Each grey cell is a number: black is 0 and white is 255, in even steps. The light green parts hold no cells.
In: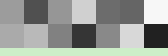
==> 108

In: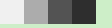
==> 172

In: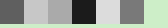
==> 27

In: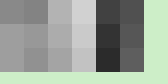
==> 209

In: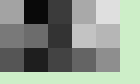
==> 59

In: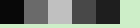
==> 192

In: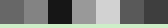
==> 210

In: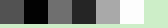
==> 37

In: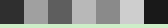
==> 138
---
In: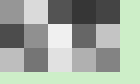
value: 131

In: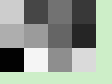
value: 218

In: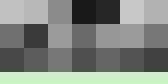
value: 66

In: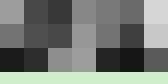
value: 91

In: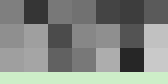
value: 201

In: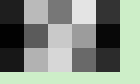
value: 43

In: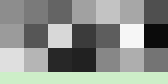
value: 116

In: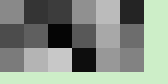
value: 130

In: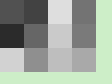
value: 169
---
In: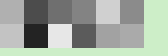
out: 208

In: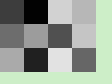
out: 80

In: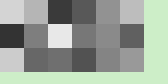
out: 138

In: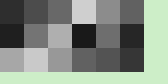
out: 110

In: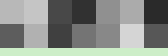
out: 171

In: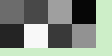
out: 159

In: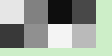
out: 14

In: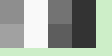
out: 115
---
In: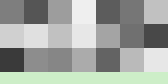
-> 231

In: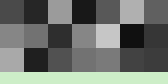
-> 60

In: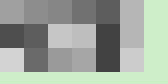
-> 204

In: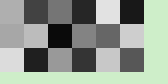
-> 87

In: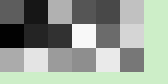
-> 119

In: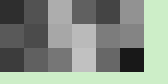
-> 24

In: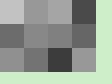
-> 152

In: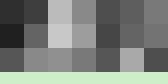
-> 78

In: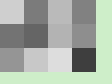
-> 62
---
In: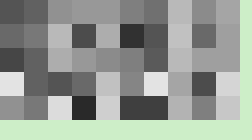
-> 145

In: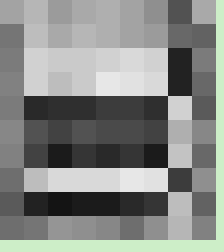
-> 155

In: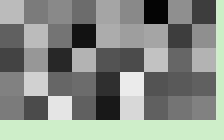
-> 137

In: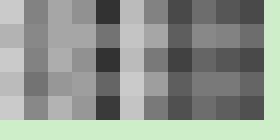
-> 165

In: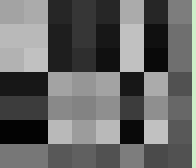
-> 38

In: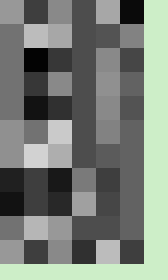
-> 137

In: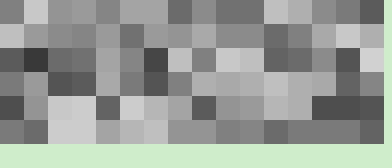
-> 148

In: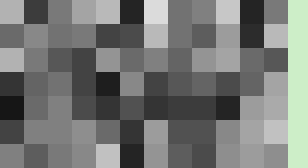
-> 121

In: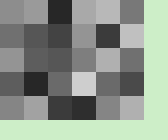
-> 39
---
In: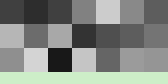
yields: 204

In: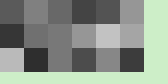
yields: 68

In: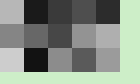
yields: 58

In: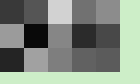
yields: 210

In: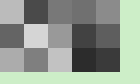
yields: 120

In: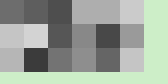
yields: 174

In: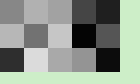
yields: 162
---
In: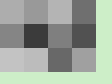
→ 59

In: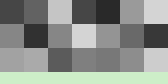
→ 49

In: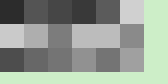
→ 174

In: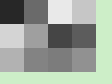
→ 159

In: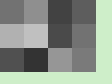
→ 192

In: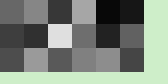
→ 48

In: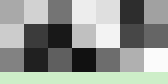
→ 59

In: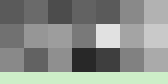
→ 150

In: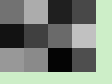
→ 64
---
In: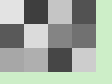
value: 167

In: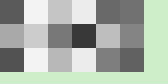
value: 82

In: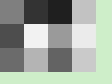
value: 107

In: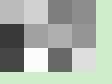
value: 69

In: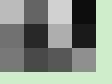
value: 120

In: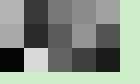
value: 4

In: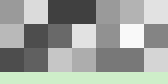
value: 77

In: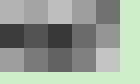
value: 157

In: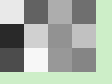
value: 76

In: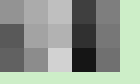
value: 97
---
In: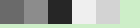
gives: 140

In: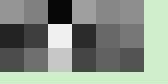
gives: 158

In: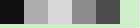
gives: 140

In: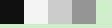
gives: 149

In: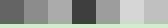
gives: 170

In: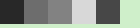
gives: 108
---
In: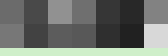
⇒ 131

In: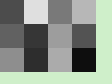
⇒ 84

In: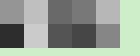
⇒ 183

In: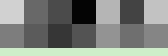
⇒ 194

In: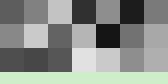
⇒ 168

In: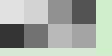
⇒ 85

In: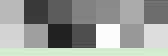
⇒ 108

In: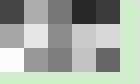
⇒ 216

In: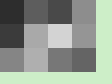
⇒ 149

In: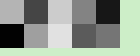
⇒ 23
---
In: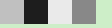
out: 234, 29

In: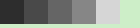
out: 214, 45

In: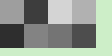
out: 212, 46

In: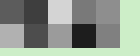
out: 212, 29

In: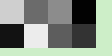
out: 236, 2

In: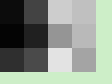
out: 227, 4

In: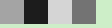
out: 213, 28

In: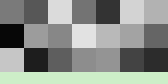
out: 226, 7

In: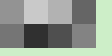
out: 201, 48

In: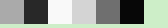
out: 249, 7
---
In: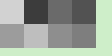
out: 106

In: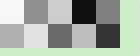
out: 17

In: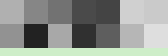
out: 208

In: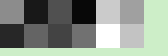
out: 203

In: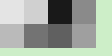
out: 25

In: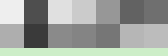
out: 98
